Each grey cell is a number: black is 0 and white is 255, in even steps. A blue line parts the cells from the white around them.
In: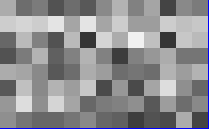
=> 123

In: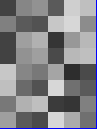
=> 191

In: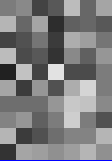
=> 165

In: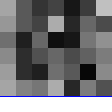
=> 192

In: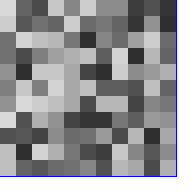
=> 53

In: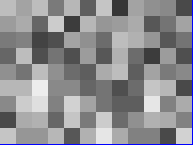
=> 73

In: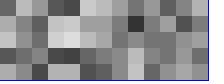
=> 179

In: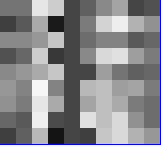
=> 81
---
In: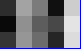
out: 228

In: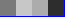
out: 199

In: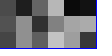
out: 195

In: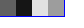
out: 226

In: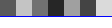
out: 218

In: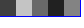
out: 196
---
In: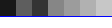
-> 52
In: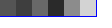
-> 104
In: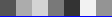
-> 212
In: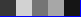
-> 117
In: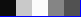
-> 252
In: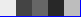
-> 102
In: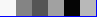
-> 85
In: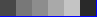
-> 141
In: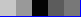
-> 4
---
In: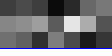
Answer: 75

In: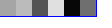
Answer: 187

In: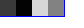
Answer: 3

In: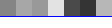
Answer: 167

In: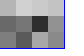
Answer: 209

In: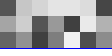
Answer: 198

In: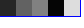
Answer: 98

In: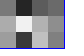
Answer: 37

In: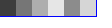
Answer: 118

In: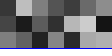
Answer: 190
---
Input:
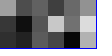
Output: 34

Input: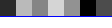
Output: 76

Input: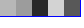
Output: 156

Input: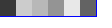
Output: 148

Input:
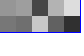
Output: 97

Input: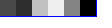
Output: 73

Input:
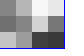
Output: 112

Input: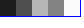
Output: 130

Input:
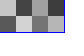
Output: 89

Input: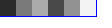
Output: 122
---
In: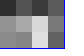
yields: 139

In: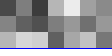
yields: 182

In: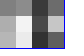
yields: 182

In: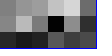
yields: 39

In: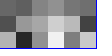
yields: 179

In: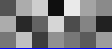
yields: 119

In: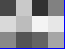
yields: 137

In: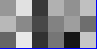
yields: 102

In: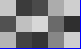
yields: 180
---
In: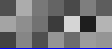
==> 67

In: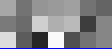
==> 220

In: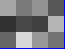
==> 101

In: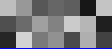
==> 38

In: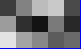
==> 227

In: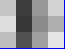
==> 189

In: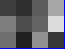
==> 112

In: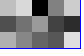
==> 176
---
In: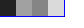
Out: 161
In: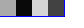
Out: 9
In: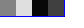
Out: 223
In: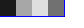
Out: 167
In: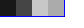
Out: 69
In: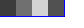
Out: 112
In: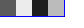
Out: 236
